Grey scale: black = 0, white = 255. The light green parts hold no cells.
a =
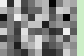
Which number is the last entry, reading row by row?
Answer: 152
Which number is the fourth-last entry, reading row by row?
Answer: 45
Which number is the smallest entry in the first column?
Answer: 16
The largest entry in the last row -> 208
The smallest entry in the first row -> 3
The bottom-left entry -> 140
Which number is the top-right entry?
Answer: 168
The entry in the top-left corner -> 239
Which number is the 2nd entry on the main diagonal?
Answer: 140
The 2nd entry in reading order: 45
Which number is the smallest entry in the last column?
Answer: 89

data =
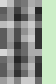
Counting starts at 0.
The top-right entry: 157
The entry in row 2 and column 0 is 106
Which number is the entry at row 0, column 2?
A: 106
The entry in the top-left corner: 215
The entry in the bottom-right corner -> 106
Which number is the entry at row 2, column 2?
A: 38
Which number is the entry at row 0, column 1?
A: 187
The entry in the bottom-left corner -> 157
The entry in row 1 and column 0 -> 92

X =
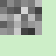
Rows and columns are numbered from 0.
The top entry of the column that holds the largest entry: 138
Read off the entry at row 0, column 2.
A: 110
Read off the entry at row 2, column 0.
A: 174
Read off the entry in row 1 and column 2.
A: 82
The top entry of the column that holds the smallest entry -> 126
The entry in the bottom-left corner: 150
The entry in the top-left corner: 95

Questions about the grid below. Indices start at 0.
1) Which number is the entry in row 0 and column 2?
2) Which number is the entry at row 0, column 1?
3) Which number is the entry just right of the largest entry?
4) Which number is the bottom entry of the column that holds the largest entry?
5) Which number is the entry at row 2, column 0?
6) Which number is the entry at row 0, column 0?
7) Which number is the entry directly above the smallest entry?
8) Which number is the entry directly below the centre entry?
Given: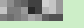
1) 110
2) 139
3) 196
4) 97
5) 125
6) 168
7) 65
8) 168

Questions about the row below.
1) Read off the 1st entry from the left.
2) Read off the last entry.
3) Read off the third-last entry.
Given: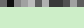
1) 107
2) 93
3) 81

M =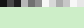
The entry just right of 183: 113
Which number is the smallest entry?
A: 19

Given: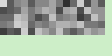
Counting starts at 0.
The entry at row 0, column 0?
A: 218
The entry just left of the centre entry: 106
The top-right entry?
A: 91
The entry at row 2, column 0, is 106
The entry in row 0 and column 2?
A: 135
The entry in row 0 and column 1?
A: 91
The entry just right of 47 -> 106
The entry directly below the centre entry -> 148
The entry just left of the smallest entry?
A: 121
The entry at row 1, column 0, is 77
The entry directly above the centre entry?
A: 164
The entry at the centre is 193

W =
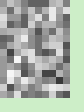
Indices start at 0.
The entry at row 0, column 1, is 194
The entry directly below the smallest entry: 222
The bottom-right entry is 84
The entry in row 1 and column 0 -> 180
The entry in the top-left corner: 153
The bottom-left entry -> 168
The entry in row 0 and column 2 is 168
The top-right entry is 128
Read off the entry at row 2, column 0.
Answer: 222
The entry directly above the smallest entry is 180
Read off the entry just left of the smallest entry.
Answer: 141
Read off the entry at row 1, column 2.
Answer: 194
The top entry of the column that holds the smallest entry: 194
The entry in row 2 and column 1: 153
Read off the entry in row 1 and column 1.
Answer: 112
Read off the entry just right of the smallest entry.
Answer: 128

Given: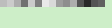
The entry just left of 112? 173
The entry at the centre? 217

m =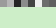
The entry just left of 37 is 183
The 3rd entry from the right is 239

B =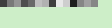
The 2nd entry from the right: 161
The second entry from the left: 121
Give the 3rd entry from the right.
134
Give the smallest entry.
30

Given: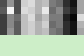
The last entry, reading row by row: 164
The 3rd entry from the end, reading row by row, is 46
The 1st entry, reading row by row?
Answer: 78
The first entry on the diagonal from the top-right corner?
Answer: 164
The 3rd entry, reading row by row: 78
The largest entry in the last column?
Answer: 219
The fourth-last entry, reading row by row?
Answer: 108
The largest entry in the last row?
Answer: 207
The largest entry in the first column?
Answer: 92
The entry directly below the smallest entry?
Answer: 19
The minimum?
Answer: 7
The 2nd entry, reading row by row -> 148
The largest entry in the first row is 219
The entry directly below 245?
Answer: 136
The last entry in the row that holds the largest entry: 164
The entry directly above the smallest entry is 33
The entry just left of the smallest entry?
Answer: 33
